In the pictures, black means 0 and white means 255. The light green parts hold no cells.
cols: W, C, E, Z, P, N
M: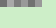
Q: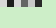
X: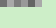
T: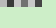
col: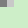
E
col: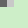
P

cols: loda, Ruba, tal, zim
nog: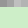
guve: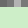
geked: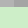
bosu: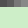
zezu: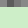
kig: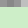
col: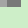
tal
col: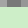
tal

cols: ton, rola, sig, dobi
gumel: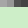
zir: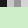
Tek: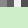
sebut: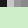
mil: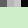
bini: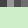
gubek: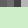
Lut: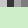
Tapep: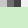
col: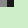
ton
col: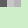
rola
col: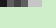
ton

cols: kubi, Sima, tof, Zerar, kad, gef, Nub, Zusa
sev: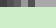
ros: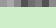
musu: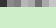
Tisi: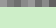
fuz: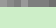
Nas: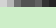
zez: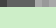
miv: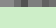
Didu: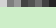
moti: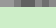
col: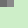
gef
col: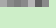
Sima
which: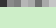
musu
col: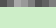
kad

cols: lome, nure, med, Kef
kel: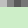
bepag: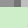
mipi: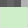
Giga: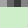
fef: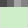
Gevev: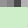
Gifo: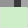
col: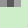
lome
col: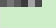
med
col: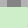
Kef
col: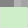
Kef
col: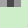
lome
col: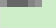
nure

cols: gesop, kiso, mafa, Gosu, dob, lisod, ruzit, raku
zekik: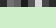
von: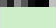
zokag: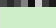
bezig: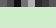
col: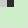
lisod
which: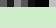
von
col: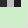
raku
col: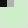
dob
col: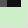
dob
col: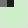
kiso

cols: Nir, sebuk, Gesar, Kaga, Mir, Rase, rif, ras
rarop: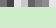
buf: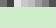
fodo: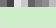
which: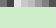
buf
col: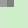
Rase
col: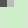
ras

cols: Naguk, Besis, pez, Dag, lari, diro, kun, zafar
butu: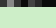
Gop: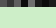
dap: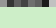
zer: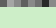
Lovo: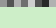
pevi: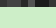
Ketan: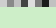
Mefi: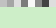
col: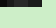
kun
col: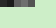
diro
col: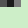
diro
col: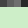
Dag
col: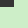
Besis
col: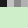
zafar
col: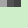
Besis

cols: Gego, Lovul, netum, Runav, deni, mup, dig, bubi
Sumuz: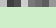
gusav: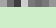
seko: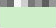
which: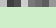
Sumuz
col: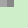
Gego
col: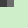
Lovul

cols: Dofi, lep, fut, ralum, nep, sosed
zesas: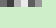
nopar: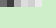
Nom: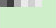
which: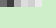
nopar
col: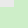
sosed
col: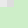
ralum
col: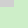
nep

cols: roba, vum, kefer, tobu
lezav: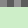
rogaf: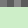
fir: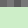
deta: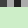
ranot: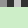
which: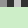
ranot
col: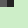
kefer
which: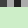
deta

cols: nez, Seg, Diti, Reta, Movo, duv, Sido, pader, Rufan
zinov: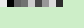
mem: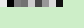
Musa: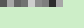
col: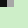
Rufan
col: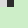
pader
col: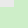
nez
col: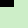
Seg
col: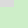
pader

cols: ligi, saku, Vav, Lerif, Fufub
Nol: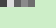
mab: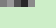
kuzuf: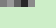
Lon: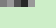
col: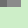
Fufub
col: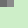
Fufub
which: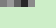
kuzuf
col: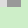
saku
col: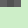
Vav

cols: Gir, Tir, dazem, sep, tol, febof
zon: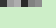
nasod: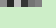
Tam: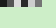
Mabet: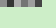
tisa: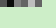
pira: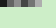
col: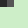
Tir
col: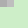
dazem
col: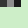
Gir

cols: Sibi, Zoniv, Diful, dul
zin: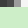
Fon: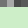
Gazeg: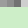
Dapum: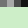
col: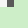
dul
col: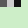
dul
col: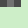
Diful
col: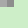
Zoniv
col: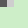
dul
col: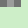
Sibi

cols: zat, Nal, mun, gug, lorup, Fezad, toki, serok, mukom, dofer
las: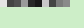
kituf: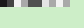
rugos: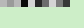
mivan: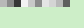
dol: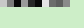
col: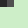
lorup
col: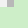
mun
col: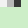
mun
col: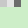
toki

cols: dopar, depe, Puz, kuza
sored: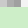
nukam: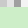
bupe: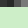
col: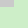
dopar
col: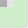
depe

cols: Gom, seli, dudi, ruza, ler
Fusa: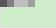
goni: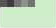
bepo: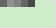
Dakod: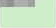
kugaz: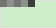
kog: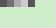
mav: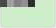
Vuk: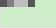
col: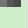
Gom
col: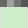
Gom
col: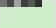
ler
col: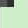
ler
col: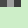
ler

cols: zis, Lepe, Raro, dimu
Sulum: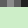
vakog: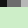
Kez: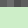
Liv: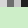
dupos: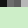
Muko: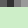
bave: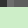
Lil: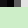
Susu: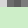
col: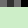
Lepe
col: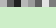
dimu

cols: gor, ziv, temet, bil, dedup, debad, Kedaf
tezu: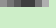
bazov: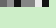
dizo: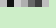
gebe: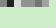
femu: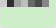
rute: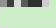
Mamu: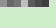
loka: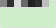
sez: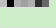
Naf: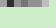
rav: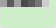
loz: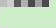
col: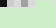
temet
